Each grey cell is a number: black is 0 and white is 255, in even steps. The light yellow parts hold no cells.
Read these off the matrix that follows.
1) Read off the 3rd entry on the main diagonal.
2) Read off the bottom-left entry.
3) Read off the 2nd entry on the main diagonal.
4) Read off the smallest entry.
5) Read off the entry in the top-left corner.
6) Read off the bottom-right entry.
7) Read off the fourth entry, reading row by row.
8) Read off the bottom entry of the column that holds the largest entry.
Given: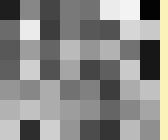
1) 101
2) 201
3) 235
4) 3
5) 30
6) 143
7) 121
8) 186

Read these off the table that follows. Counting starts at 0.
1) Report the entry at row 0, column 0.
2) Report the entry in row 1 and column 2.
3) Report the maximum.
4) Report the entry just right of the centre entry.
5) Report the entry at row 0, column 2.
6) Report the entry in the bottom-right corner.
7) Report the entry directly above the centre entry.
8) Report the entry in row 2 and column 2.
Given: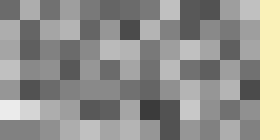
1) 107
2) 165
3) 235
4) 113
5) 113
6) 129
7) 180
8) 129
